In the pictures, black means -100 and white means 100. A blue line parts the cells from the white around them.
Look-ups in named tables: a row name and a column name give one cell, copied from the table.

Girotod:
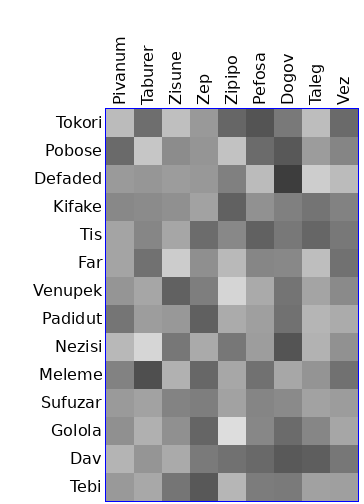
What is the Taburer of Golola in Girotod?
38
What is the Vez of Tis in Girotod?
-6
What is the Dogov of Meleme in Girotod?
31
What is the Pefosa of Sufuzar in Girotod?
4
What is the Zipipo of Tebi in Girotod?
43
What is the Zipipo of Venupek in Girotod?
67
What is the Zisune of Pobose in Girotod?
10

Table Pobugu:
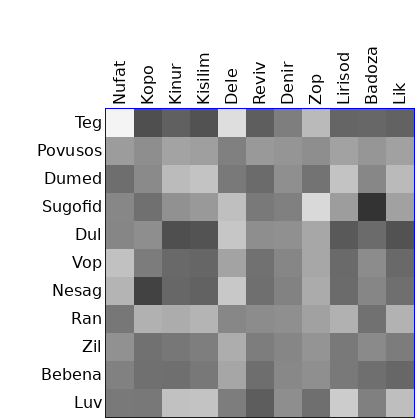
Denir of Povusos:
17
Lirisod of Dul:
-30
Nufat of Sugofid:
6
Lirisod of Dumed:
53
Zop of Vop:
31
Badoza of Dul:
-16
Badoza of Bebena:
-13
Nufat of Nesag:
41
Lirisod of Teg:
-21
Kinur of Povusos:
28
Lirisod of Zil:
-5
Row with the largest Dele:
Teg

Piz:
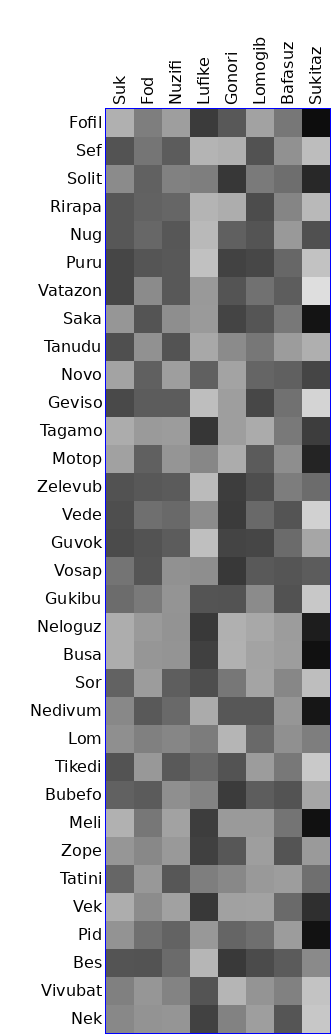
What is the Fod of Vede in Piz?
-13
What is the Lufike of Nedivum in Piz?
34
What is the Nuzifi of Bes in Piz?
-16
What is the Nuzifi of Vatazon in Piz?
-31
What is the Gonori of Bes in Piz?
-55
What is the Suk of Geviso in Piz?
-43
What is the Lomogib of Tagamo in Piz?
34
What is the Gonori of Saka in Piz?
-47
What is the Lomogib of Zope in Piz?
24
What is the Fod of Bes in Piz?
-35
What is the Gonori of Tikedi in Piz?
-35
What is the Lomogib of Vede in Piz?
-18
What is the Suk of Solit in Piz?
9
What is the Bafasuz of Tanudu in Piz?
22

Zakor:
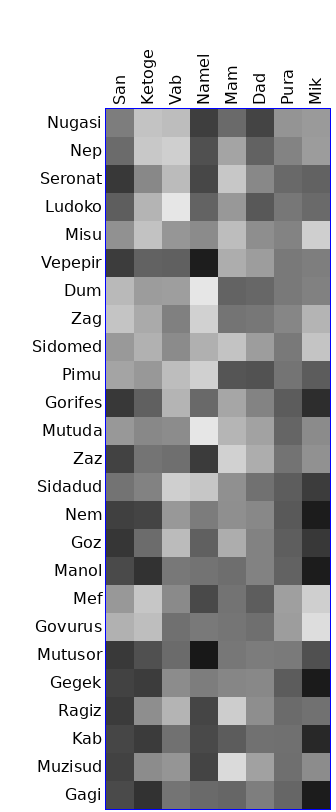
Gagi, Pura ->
-20
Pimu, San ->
29
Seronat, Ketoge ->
7
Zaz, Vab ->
-13
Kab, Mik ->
-69
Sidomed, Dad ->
23
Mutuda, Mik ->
9
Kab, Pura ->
-12
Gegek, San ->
-48
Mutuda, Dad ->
27
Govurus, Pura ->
23
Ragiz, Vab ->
41
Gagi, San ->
-42
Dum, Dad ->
-19

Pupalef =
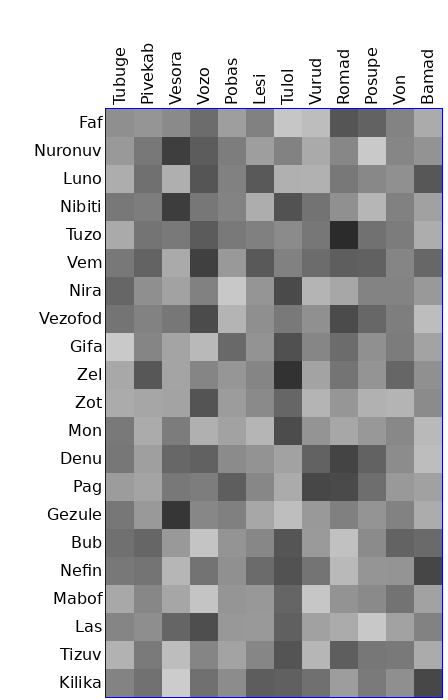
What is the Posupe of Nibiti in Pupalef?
43
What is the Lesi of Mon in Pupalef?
42
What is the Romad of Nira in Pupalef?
31
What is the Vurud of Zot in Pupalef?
41
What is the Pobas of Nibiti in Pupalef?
3
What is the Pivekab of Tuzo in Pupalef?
-9
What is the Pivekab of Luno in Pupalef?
-12
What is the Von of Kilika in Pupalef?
12
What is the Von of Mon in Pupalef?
7
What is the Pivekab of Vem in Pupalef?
-22
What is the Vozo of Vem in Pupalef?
-50
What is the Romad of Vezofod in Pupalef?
-41
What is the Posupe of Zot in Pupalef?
39
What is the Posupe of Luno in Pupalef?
7
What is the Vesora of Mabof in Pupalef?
30
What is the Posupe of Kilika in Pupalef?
-4
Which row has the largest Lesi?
Mon

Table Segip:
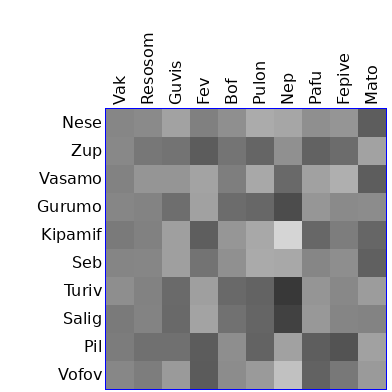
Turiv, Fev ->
25
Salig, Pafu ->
19
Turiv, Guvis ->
-17
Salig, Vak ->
-4
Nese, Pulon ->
34
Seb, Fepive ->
11
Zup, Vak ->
7
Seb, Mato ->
-25
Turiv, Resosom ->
2
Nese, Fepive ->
17
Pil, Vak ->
-3
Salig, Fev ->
28
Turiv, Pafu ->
17
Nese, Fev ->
0
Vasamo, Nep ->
-18
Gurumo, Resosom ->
3
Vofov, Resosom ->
-2

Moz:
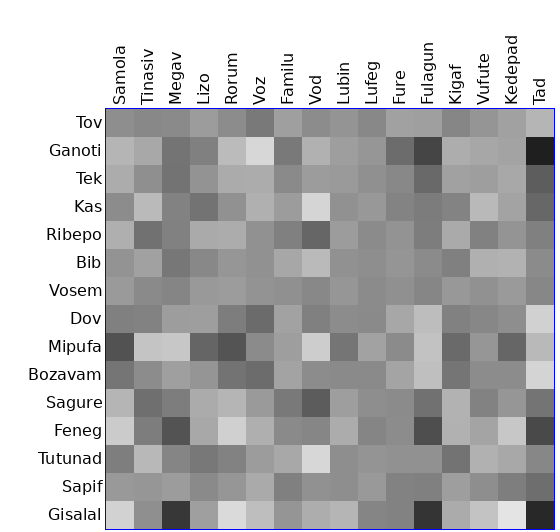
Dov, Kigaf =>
1
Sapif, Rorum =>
18
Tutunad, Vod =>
69
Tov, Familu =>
25
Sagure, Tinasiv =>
-13
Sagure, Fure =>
9
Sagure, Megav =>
-2
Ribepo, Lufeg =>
9
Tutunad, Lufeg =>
16
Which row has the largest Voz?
Ganoti

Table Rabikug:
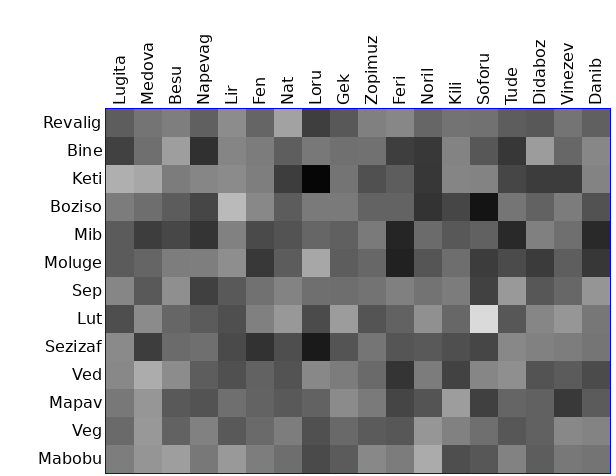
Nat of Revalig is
27
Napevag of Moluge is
-1
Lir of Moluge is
11
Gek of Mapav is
9
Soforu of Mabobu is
-32
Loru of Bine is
-6
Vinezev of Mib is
-13
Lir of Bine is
4
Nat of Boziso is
-28
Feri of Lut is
-23
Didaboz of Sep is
-32

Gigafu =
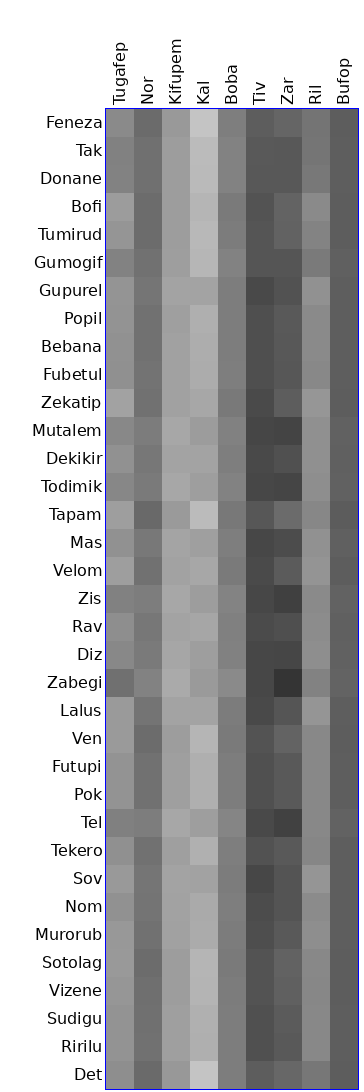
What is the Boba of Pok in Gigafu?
-2
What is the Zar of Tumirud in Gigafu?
-23
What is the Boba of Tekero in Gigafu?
-1
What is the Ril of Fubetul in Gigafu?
7
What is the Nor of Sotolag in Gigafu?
-15
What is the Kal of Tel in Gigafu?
24
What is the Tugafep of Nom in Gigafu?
14
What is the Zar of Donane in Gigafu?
-31
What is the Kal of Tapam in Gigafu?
47
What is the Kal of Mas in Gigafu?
25
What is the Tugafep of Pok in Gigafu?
15
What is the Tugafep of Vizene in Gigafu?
18

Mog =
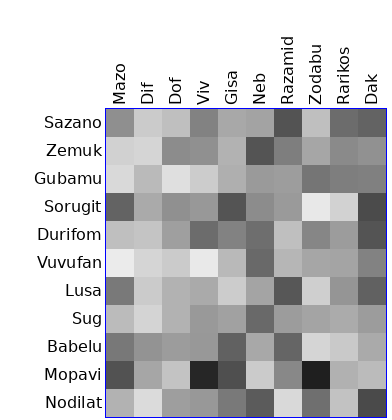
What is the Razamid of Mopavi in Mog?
7
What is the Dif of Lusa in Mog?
59
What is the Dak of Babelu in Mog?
33
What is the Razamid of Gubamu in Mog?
23
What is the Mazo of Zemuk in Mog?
64
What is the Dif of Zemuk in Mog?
67
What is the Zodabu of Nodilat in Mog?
-13
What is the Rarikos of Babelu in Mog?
58
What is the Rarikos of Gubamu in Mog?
-1
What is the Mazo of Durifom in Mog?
50
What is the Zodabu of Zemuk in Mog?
30
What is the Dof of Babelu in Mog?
22

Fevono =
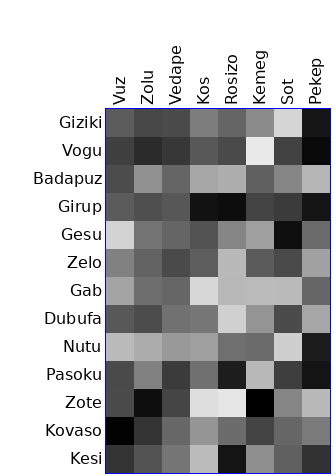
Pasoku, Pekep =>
-84
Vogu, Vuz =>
-50
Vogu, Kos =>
-31
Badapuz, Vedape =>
-21
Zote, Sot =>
4
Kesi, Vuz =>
-59
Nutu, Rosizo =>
-13
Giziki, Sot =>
67
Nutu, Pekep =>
-78
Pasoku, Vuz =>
-42
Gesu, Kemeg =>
25
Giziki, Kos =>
-2
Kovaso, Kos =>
17
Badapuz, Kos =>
30
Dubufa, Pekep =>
30
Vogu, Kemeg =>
83
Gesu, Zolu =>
-9
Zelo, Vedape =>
-42
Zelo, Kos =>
-26

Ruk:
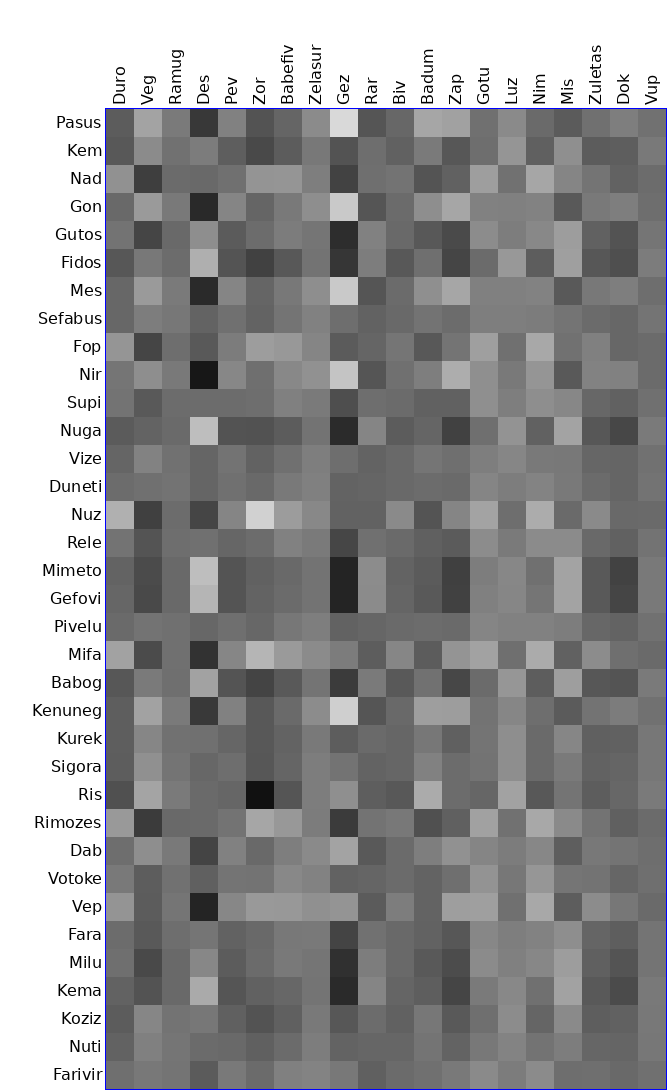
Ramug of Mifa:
-12
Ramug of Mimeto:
-18
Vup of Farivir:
-12
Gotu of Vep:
25
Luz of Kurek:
11
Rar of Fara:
-11
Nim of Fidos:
-27
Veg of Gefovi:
-43
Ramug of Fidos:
-15
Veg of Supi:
-30
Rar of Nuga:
4
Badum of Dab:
-1
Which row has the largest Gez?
Pasus

